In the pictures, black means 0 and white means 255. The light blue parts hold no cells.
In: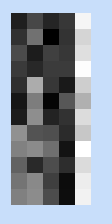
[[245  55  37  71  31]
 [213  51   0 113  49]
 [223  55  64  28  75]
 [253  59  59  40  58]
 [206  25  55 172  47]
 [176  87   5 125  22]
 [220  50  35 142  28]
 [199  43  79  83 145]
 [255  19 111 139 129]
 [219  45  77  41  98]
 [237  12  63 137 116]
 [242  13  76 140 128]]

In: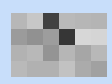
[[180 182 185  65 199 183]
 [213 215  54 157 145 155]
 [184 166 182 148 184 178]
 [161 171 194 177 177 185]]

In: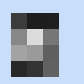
[[ 30  29  60]
 [118 219 135]
 [ 95 154 163]
 [ 97  51  40]]

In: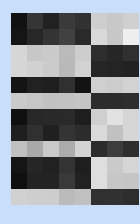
[[208 200 206  49  58  33  53  17]
 [238 199 216  42  65  52  39  21]
 [ 48  38  46 205 186 202 199 214]
 [ 34  36  38 210 185 203 209 214]
 [210 204 207  19  48  31  33  20]
 [ 46  44  44 196 194 193 198 202]
 [213 225 207  30  42  41  39  16]
 [214 193 218  44  52  32  48  31]
 [ 46  60  44 210 171 201 169 192]
 [213 202 222  30  51  33  38  21]
 [197 199 222  33  57  35  35  15]
 [ 45  49  48 192 187 205 206 209]]

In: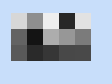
[[226  39 238 142 215]
 [123 151 173  20  99]
 [ 73  72  54  42  89]]

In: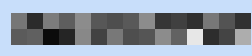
[[ 49  83 120  47  64  54 140  89  78  87 140  94 124  43 118]
 [173  68  45 231  98 140  85  78 120  66 136  37  11  96  91]]

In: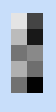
[[ 68 228]
 [ 24 187]
 [137 116]
 [110 176]
 [  2 113]]

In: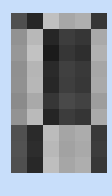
[[ 54 175 167 192  38  79]
 [169  54  61  38 184 146]
 [177  46  54  27 194 151]
 [166  57  64  42 181 144]
 [169  55  62  39 183 145]
 [157  66  73  54 169 139]
 [170  53  60  37 186 147]
 [ 57 172 165 188  42  80]
 [ 60 169 162 184  45  82]
 [ 55 174 166 190  40  79]]
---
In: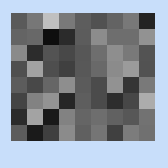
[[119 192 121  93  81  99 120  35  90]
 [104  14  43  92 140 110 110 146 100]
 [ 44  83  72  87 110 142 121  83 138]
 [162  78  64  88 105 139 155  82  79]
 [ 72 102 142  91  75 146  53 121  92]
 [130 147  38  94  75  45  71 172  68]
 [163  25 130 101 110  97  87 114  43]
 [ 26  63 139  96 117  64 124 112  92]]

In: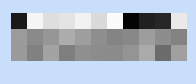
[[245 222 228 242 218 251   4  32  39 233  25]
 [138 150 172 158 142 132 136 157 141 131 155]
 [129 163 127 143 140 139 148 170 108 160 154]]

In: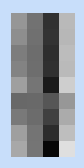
[[114  49 185 150]
 [112  51 183 142]
 [109  46 188 125]
 [110  48 186 131]
 [117  26 206 159]
 [105  86 151 104]
 [108  64 171 121]
 [116  44 190 159]
 [117   7 223 168]]

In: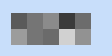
[[117 139  58 108  90]
 [117 107 209 146 156]]

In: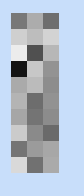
[[172 110 120]
 [189 211 207]
 [ 80 183 236]
 [199 147  19]
 [187 141 170]
 [109 146 180]
 [116 140 166]
 [138 106 203]
 [155 167 116]
 [113 170 217]]

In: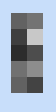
[[115  98]
 [200  63]
 [ 77  44]
 [141 113]
 [ 67  98]]
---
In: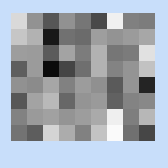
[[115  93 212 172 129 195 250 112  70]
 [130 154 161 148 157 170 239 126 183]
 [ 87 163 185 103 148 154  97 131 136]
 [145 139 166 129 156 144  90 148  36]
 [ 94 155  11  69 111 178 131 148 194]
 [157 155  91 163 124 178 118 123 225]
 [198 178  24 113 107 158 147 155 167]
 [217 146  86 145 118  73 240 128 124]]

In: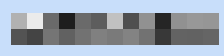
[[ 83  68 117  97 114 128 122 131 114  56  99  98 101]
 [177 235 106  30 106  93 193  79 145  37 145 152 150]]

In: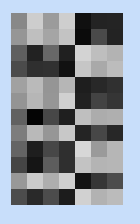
[[ 76  41  76  28 209 178 187]
 [152 203 174 208  20  54  76]
 [ 69  21  93  47 195 180 182]
 [100  30  71  47 215 154 182]
 [125 185 150 200  36  71  39]
 [ 97   4  71  31 191 172 175]
 [148 182 150 208  33  67  53]
 [161 186 149 182  30  40  48]
 [ 75  47  49  17 198 169 188]
 [ 95  34 104  32 211 190 179]
 [150 191 165 195  11  74  35]
 [136 205 155 206  16  35  36]]

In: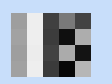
[[161 238  59   7 182]
 [158 236  66 171  19]
 [162 238  60  15 173]
 [158 238  64 121  67]]

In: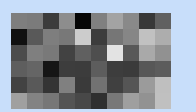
[[160 131 119  84  72  47 120 159 146 192]
 [ 66  89  52 128  58 114  64  85 155 191]
 [ 94 101  21  61  60  93  61  59  87  92]
 [ 76 127 121  66  96  78 227  88 169 145]
 [ 16  89 126 120 204  60 118 134 193 173]
 [126 123  60 141   6 128 163 137  56  96]]

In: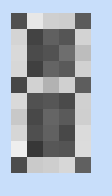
[[ 76 202 206 215  96]
 [238  55  87  84 220]
 [214  79  97  72 219]
 [200  72 101  90 207]
 [217  81  86  74 208]
 [ 71 210 178 208  93]
 [215  64 100  90 209]
 [217  75  82 110 189]
 [212  67  96  85 211]
 [ 80 231 207 205  91]]

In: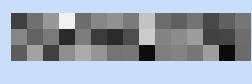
[[ 93 162  65 142 171 149 116 118  13 126 131 119 158  11 107]
 [134  98 121  42 124  59  43  77 204 131 140 156  65  69 109]
 [ 64 112 152 241 109 135 145 123 195 108  96 115  72  96 118]]
